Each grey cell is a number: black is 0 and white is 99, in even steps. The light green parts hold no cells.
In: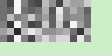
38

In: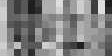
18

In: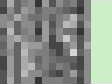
54

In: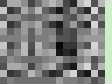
32

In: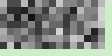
82

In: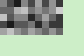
80
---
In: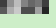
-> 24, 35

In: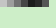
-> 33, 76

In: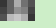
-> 32, 32

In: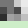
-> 91, 18

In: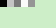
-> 58, 1

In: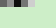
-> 80, 39

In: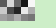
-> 96, 62
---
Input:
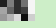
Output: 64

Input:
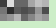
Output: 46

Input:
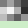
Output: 83

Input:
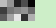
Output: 24

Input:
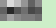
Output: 38

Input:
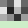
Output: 88

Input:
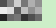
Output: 92

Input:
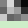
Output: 39
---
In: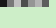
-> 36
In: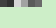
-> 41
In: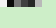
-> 72
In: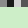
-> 33
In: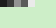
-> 91
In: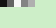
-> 68
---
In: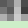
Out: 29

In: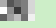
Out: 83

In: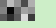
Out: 68

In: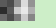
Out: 57

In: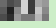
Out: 59

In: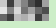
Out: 62

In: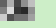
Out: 74
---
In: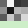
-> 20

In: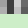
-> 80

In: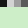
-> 61

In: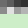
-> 24

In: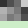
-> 42

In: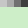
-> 44

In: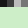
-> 73

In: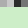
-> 17

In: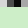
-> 4

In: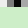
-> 3
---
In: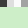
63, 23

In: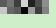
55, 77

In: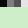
89, 3

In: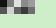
60, 33

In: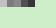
21, 75

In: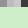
23, 57
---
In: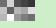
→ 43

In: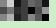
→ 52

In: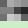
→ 38

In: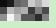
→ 5

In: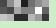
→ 28

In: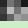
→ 15

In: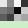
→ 90
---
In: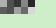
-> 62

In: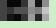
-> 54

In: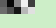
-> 8

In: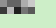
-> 12

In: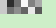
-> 39

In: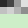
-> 81

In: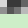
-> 33

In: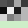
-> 93

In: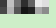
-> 13

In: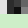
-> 17
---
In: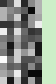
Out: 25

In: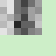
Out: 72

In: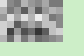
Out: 53

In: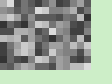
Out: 62

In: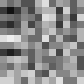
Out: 32
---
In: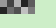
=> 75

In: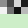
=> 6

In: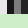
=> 48

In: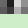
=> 68

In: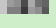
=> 55

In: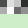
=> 41

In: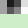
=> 52
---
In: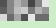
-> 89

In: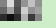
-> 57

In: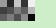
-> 93

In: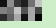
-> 76

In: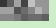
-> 58

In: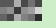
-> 28

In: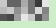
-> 89

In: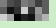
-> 36

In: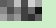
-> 64

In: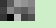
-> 52
